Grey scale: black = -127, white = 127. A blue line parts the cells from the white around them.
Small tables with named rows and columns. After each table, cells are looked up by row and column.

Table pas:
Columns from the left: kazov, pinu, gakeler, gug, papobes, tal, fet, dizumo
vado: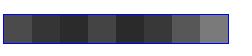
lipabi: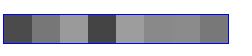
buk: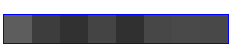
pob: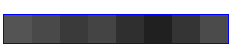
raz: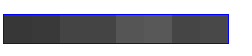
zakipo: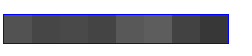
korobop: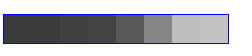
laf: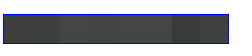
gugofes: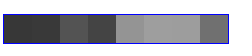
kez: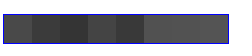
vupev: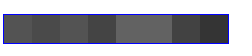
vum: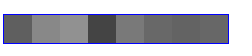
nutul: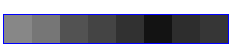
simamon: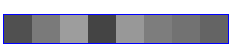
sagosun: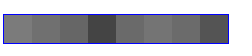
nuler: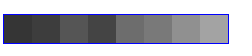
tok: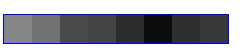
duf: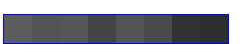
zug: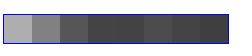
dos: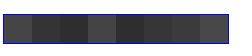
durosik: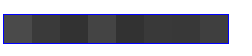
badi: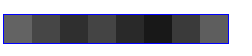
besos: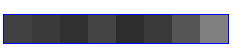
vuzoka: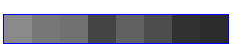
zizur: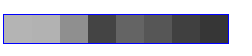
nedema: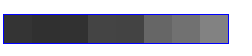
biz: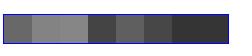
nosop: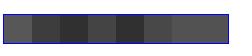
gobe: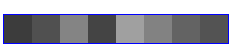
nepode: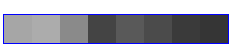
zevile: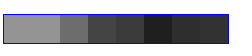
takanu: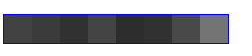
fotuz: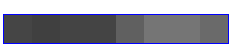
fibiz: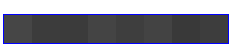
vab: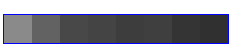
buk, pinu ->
-66
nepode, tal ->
-52
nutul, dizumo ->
-73
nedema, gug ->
-59
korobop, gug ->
-59
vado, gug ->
-59
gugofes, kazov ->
-72
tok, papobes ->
-82
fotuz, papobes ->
-31
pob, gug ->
-59
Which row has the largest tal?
gugofes

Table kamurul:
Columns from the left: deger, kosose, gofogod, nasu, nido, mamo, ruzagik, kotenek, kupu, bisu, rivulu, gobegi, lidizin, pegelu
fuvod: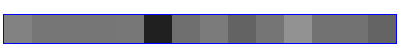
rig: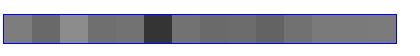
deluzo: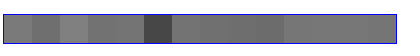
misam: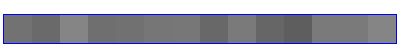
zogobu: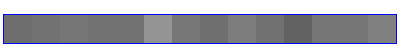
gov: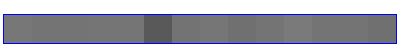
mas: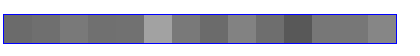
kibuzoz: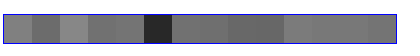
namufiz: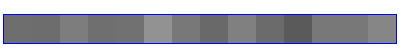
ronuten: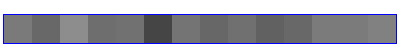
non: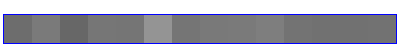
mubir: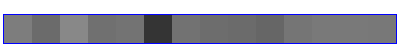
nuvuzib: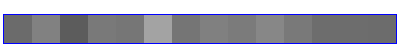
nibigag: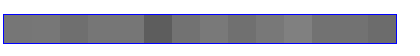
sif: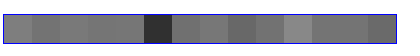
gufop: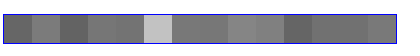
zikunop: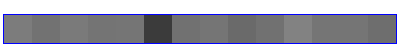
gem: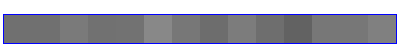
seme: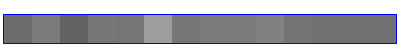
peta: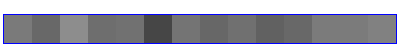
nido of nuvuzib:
-9
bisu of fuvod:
-10
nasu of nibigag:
-9
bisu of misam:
-25
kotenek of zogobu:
-16
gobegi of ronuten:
-4
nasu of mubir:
-15
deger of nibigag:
-9
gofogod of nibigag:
-16
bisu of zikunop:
-14
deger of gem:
-15

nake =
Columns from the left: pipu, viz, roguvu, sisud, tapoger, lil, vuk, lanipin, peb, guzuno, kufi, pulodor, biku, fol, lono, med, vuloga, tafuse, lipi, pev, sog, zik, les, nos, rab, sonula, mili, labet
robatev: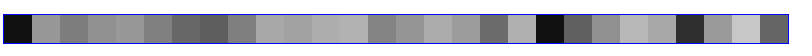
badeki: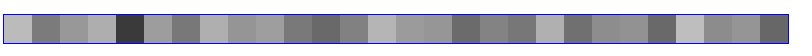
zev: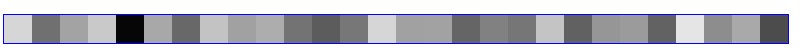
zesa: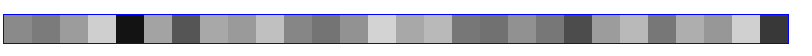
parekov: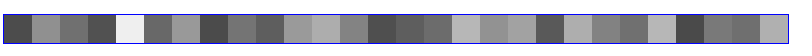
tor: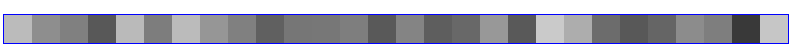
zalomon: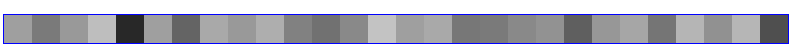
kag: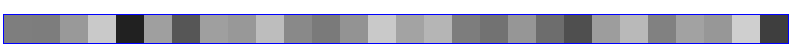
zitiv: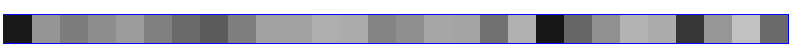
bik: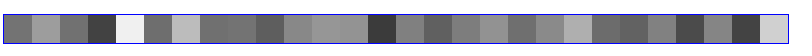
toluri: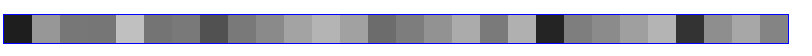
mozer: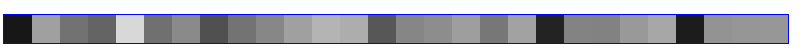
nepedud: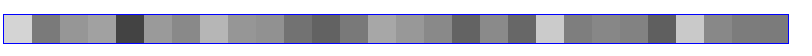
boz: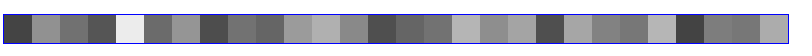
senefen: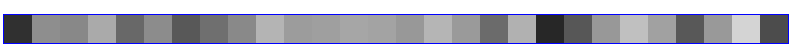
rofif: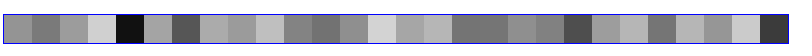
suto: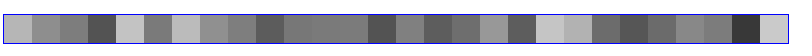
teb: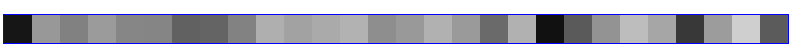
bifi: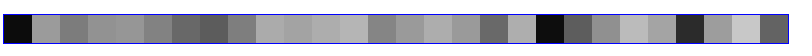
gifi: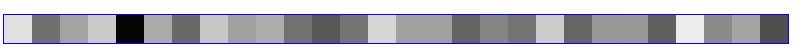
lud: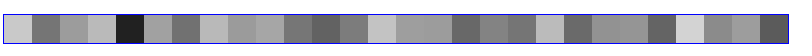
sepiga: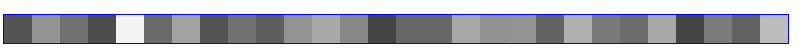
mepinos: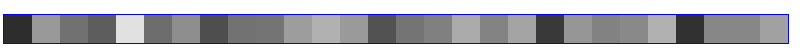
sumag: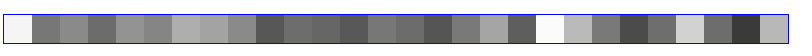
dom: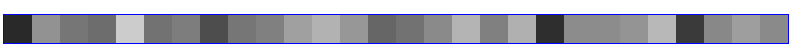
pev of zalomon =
18
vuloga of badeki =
-20
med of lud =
28
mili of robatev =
71
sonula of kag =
23
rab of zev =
101
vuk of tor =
59
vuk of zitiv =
-22
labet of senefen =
-51

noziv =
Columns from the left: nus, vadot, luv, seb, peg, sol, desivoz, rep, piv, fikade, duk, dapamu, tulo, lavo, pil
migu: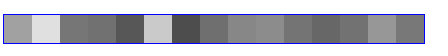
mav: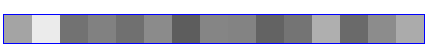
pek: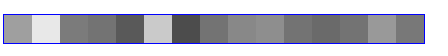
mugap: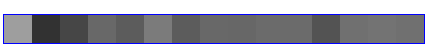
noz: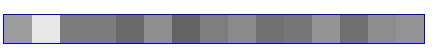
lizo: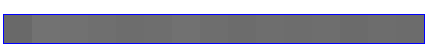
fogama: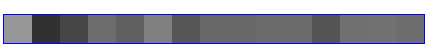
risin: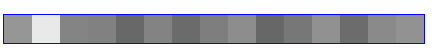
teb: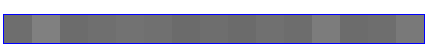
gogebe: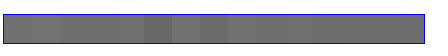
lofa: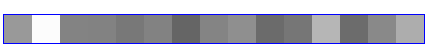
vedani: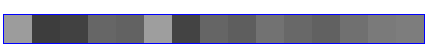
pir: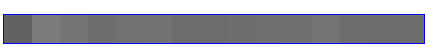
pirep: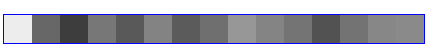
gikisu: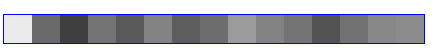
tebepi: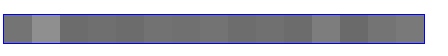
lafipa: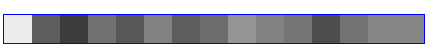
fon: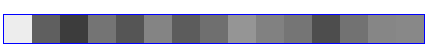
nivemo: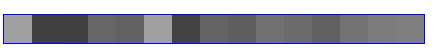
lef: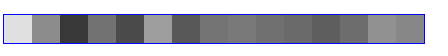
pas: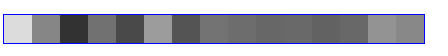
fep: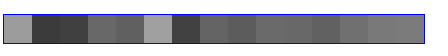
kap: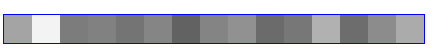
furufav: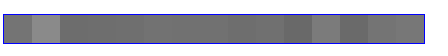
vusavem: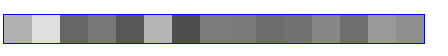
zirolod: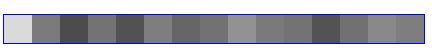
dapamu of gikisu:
-44
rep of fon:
-16
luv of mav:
-13
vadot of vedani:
-66
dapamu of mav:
47
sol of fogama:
0
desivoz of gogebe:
-14

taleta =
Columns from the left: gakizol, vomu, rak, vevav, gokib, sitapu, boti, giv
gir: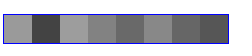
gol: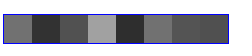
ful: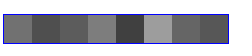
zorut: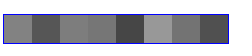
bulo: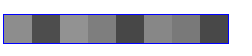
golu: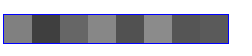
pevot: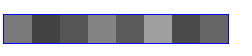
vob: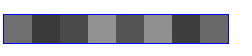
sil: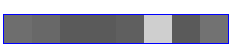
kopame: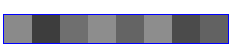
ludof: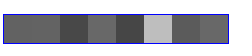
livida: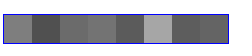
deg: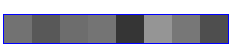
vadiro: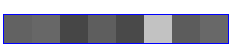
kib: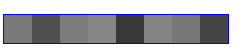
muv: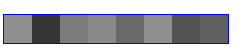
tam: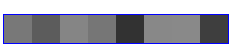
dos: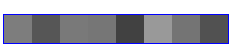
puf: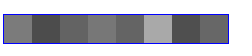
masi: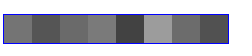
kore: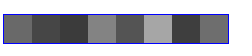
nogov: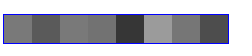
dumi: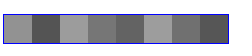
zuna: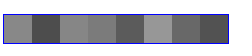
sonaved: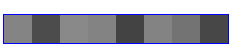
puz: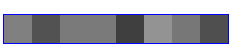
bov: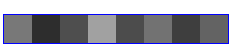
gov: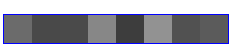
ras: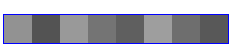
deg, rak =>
-18
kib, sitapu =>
3
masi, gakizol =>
-11
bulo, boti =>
-6
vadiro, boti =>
-35
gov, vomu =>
-54
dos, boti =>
-11
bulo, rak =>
18
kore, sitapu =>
38
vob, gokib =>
-43
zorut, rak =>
-2
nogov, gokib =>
-73
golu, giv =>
-37
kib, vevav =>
6
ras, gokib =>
-32
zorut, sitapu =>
24
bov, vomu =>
-82
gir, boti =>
-25
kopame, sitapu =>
13
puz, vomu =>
-45

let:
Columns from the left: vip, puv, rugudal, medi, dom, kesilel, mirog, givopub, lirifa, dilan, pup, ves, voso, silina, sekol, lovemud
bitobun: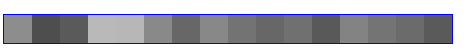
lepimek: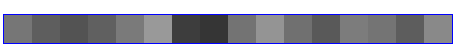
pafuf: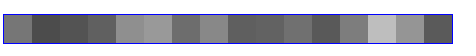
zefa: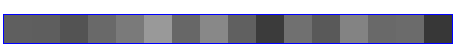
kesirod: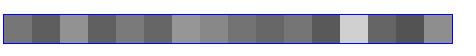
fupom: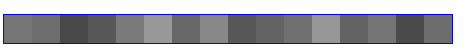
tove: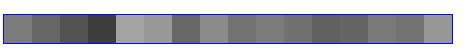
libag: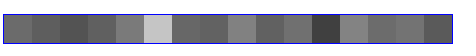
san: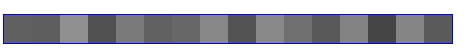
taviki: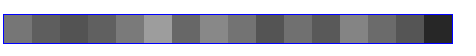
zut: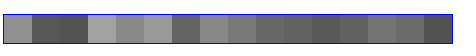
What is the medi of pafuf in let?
-31
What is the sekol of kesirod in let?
-44
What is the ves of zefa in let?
-38
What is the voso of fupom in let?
-28
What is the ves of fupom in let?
22
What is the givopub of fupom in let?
8
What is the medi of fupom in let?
-39
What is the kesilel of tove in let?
25
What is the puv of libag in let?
-33
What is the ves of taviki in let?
-38
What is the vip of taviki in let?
-9
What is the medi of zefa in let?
-22
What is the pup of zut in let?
-29
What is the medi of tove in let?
-66
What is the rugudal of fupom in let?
-54
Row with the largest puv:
fupom

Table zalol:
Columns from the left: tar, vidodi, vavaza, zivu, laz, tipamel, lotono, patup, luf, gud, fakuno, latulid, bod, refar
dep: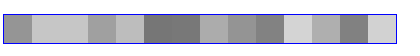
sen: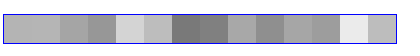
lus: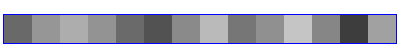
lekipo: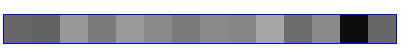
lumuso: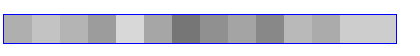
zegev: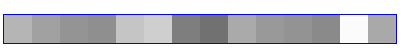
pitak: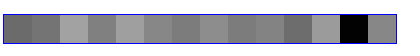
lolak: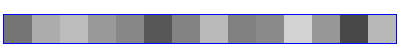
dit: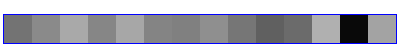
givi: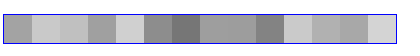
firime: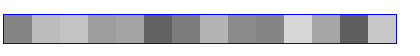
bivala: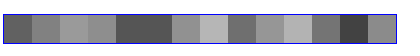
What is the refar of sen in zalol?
61
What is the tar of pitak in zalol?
-20
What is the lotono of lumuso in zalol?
-9
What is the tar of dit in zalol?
-12
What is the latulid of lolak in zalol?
23
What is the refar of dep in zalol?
82
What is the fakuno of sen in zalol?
38
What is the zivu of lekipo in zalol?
-4
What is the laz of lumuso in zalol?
88
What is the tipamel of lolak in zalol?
-40
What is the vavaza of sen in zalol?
37
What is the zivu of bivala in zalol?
14
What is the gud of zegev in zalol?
25
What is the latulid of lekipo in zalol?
9
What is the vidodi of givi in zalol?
73
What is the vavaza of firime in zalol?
68
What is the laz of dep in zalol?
61
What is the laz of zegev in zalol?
69
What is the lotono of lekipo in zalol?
-3
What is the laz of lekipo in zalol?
24

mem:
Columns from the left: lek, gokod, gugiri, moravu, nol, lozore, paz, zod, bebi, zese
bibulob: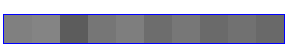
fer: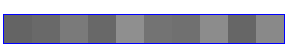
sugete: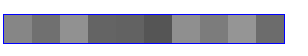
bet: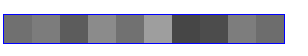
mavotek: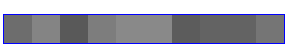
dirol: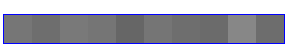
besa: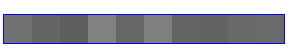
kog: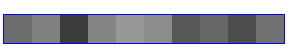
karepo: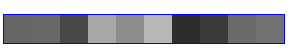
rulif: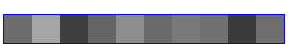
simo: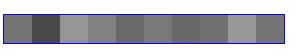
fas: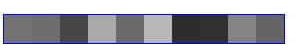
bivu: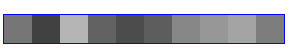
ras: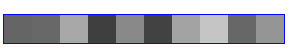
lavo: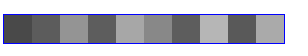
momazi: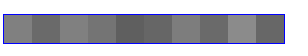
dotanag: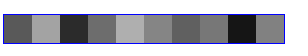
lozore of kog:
13
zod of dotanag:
-8
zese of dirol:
-18
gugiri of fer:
-5
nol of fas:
-21
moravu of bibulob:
-9
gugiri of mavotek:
-38
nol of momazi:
-32
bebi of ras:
-24
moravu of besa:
2
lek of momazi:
0
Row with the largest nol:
dotanag

